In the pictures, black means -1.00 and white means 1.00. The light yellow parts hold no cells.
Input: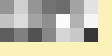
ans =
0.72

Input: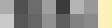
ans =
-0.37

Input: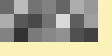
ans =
-0.31

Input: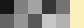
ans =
0.00

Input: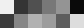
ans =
-0.59

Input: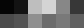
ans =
-0.85
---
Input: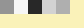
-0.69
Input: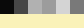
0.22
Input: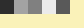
0.00
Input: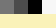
-0.40
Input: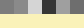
-0.58
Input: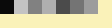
-0.41
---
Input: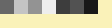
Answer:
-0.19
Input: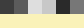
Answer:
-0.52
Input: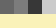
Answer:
-0.20
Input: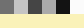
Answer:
-0.12
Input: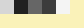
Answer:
0.68
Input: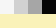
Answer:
0.93
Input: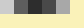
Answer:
0.60
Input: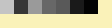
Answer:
0.54
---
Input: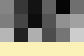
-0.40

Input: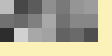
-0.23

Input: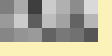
-0.06

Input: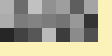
-0.53

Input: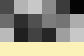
-0.70

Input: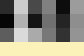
-0.06

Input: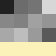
0.48
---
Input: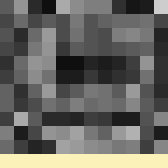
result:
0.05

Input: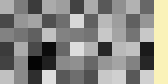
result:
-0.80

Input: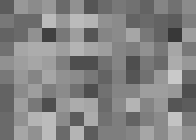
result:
-0.28

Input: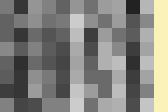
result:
0.28

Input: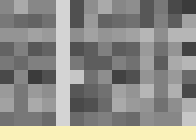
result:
-0.43
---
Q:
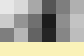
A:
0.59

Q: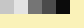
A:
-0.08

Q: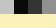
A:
-0.59

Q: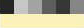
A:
0.05

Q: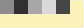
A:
0.10

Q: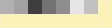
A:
0.39
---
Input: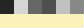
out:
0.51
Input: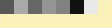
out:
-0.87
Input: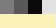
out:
-0.92
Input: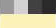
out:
-0.49
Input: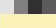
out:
-0.62
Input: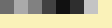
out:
-0.64
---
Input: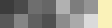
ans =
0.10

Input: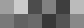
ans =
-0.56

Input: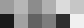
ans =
-0.02

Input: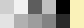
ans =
0.23

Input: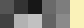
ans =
0.51

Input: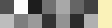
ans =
0.15

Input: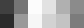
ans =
0.65

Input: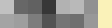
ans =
-0.08

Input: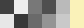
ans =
-0.17

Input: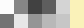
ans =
0.17
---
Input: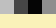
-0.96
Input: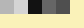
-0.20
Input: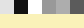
0.36
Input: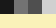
-0.38
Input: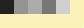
-0.07
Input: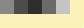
-0.17
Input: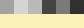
-0.04
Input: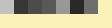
-0.68
